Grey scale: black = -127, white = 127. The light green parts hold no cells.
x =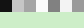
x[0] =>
-109
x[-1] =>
26
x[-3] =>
1

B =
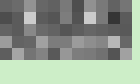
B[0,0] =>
-27
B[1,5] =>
-2
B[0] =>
[-27, -20, 19, -24, -30, -6, -49, 17, -6, -29, -10]
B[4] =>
[-33, 37, -11, 3, -38, 23, -2, -5, -14, -43, 33]
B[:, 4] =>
[-30, -42, -28, -3, -38]
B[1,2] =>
76
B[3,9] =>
55
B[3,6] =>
27
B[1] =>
[-50, -36, 76, -35, -42, -2, -44, 75, -5, -74, -36]
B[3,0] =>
28
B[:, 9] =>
[-29, -74, -35, 55, -43]
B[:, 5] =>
[-6, -2, -42, -3, 23]

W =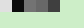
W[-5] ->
96
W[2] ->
-12
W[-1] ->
-64

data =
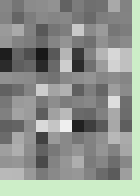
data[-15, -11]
6
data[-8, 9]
30
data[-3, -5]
21
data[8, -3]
-8
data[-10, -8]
-86
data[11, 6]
-9
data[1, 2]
-2
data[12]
[31, 47, 13, -29, -7, 9, 21, 1, 21, 2, 38]
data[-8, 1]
-19
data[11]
[-20, 41, 20, -62, 26, 9, -9, 2, 16, 56, 42]
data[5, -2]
82
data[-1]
[57, 56, 25, -6, 9, 20, 23, 3, -20, -36, 30]
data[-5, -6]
111
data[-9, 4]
-13
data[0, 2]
11
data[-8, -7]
36
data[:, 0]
[6, 3, 26, 22, -98, -84, 17, -30, -8, 0, -31, -20, 31, 19, 57]
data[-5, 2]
12
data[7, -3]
-26
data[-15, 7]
-16
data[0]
[6, -10, 11, 13, 18, -29, -3, -16, -14, 41, 2]
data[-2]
[19, 22, 5, -53, 3, 22, 46, -4, 6, -18, 7]
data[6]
[17, 13, 11, -7, -13, 8, 14, 20, 6, 12, 5]
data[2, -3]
27
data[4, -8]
-103
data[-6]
[0, 35, 28, -34, 33, 58, -21, -24, 1, 41, -19]
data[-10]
[-84, -33, -26, -86, -22, 78, -84, -15, 28, 82, 64]
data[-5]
[-31, -27, 12, 89, 69, 111, -94, -65, -37, 40, -33]
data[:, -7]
[18, 5, -10, 5, -39, -22, -13, 36, 13, 33, 69, 26, -7, 3, 9]

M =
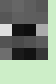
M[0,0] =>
-32
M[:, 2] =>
[-33, -33, -113, -46, -109]
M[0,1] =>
-25
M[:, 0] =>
[-32, -41, 95, -44, -17]
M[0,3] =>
-41

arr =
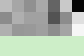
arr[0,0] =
61
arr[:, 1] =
[38, 47, 23]
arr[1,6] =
95
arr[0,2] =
16
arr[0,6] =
-122
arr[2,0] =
47

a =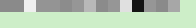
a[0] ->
10
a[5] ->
12
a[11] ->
-107
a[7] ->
56

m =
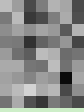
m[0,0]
61
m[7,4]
55
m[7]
[39, 59, 83, 42, 55, -54, 14]
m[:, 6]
[-53, -48, 52, -58, -11, 26, 38, 14, -54]
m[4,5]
-19
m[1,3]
-53
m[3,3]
-28
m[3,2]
-78
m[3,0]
-3
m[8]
[-12, 43, -46, -73, -5, -26, -54]
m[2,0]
13
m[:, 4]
[51, -1, 25, -8, 49, 61, 19, 55, -5]
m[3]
[-3, -6, -78, -28, -8, 22, -58]
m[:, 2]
[-53, -70, 16, -78, -34, -9, 4, 83, -46]
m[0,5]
38
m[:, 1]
[29, 58, 34, -6, -16, 42, 23, 59, 43]

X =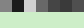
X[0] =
3
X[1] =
-100
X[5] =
-69
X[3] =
-23

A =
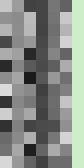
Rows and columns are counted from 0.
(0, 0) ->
70
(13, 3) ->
-62
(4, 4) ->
5
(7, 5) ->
0
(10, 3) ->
-52
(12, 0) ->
-13
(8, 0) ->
-77
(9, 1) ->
15
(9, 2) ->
39
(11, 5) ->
83
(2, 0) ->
52
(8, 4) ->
-18
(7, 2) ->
9
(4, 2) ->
-87
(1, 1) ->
11
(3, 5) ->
82
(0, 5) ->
-29
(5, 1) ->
5
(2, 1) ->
13
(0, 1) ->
28
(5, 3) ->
-53
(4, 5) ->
-27
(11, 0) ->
-21
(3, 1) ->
9
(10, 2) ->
-59
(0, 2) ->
-61
